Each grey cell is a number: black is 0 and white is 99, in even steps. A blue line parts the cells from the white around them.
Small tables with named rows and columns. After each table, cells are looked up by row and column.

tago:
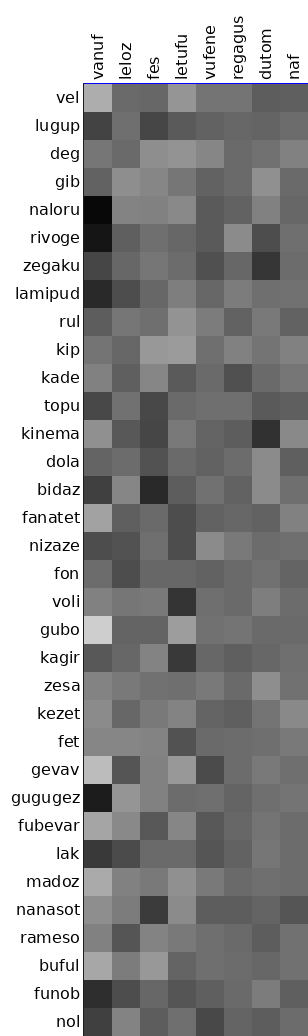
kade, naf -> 46
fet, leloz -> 52
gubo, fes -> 39
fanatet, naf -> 50
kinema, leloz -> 34
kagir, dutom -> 40
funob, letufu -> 33
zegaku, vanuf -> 27
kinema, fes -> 27
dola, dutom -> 54
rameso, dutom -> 36
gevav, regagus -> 42
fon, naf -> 39
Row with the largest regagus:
rivoge

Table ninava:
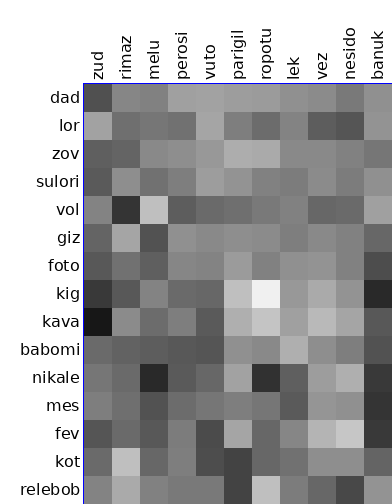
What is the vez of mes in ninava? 58
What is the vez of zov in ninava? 53
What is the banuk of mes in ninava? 20
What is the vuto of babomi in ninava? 33
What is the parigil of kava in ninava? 68
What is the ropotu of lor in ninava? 42
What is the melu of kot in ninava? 40
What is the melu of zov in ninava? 53
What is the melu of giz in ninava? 32

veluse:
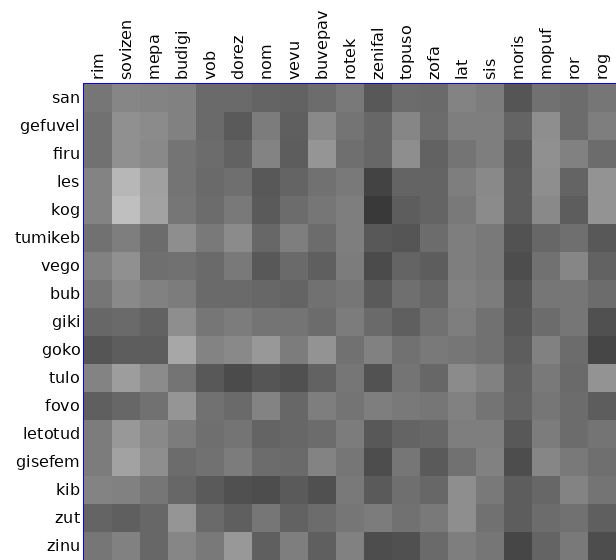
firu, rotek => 43
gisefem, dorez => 48
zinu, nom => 37
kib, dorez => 31
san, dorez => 41
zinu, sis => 46
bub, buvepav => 44
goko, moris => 36
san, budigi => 50
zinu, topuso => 31
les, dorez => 43
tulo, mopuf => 47
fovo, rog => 36
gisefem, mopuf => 52
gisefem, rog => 43
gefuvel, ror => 42
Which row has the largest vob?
goko

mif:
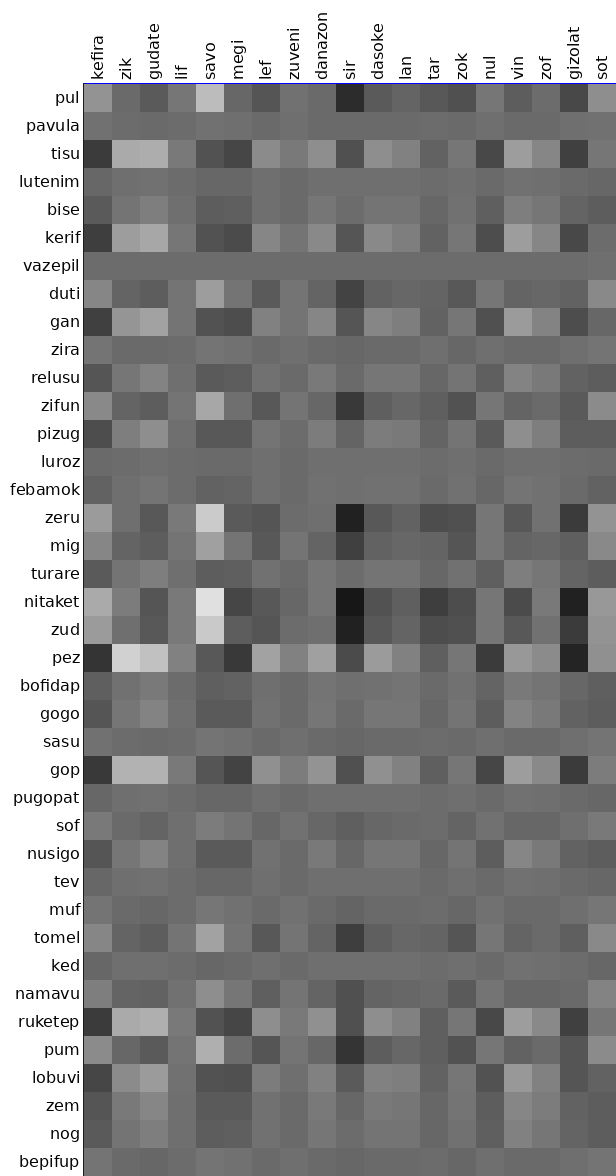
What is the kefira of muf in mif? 45
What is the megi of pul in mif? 40
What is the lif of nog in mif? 43
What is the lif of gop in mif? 47
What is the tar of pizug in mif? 39
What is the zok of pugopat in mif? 43
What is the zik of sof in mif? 41
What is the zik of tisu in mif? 66
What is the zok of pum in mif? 32
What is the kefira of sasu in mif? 44
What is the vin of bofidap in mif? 47

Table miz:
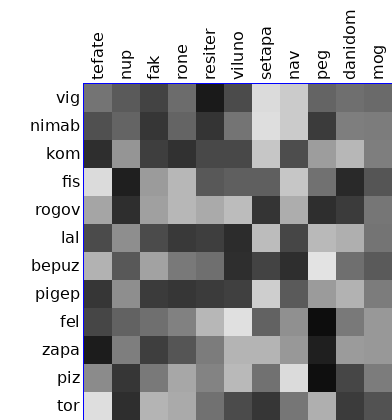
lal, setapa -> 73
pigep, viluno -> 25
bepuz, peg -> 88
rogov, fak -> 62
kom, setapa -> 77
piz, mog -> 48
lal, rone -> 22
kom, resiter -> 28
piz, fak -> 47
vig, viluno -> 29
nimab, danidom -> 49
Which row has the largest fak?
tor

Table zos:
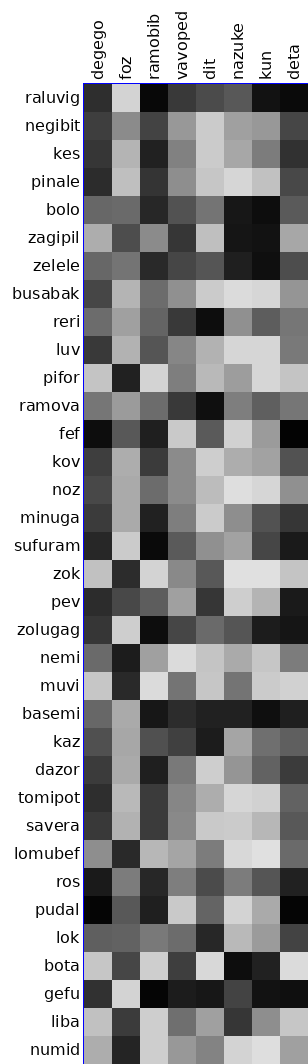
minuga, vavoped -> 49
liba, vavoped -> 43
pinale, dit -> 77
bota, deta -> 85
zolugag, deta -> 8
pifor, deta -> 76
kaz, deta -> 37
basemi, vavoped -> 17
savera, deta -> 34
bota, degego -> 77
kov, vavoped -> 54
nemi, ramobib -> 62
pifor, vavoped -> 49
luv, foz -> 69
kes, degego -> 21
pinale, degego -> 17
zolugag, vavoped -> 27
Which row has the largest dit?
bota

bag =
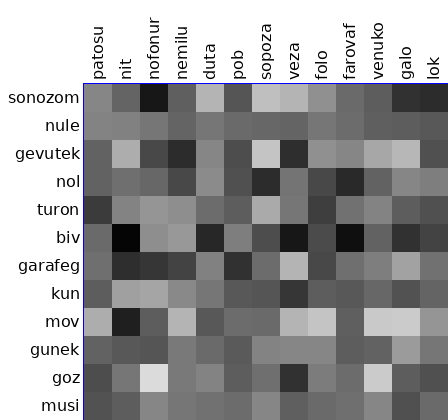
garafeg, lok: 44
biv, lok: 26
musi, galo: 31
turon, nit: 51
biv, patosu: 41
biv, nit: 2
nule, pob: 41
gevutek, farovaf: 52
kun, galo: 32

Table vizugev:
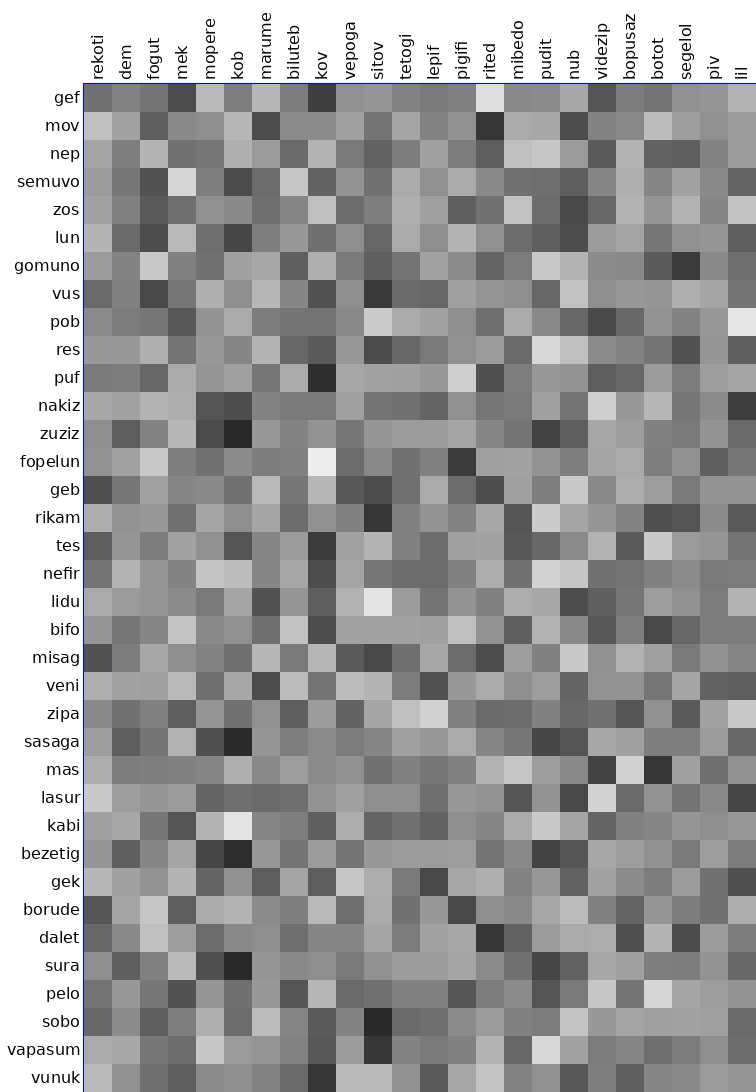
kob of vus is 55
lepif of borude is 59
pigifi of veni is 59
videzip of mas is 26
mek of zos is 43
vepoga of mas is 56

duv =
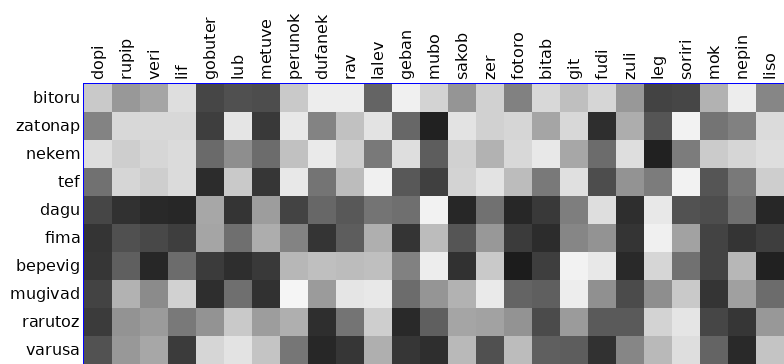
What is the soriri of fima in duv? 63
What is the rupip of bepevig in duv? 37
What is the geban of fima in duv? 20
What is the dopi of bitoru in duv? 78
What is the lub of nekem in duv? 55
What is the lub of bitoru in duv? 31

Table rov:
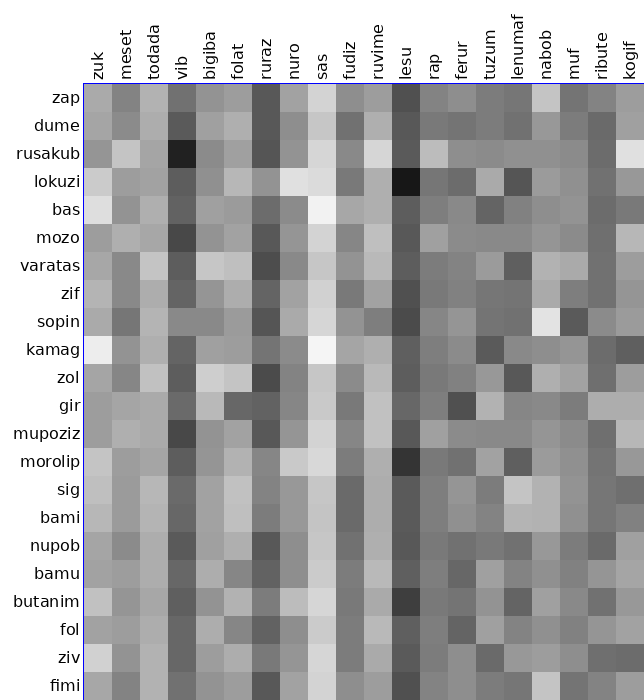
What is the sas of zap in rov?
82
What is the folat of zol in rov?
76
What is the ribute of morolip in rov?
45
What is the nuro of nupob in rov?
55
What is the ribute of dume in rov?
41
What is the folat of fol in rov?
52
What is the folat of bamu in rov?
52
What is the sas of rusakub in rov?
83
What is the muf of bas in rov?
57
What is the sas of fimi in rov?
82
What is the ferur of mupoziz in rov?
54
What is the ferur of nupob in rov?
44
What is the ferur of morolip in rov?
44
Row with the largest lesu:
gir

